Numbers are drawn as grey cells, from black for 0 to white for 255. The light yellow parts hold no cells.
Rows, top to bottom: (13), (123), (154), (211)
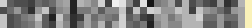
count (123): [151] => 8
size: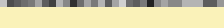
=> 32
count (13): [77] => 6
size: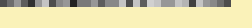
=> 33
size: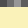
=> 4

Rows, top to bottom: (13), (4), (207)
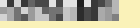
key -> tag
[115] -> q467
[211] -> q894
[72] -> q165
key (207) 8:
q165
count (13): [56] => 3
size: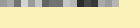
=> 17
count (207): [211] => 1
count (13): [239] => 0
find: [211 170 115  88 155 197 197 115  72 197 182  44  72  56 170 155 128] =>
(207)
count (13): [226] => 5

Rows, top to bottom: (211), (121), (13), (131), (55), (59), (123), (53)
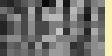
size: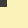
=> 1
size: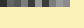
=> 10
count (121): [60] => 1

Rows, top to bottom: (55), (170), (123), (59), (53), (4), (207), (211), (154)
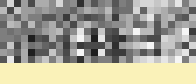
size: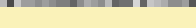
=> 28
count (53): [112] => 5

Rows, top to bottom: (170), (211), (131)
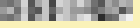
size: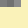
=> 3
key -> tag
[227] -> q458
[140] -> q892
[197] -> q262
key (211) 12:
q892
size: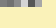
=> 6
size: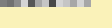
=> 13
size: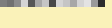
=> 15
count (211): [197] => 3

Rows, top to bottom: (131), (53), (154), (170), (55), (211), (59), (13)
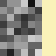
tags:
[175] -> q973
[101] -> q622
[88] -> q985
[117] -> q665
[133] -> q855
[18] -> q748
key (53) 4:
q665
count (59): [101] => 2
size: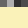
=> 4
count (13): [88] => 2
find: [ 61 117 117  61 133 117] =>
(170)
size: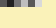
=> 6

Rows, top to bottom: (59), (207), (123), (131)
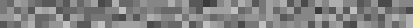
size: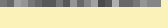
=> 23
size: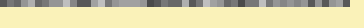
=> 50
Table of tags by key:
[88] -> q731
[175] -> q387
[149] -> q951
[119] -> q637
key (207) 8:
q731
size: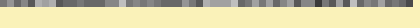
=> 59
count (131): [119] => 9
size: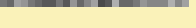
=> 27

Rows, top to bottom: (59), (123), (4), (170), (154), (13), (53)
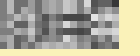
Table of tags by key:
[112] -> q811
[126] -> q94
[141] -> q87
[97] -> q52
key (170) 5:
q811
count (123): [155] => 3
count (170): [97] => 4

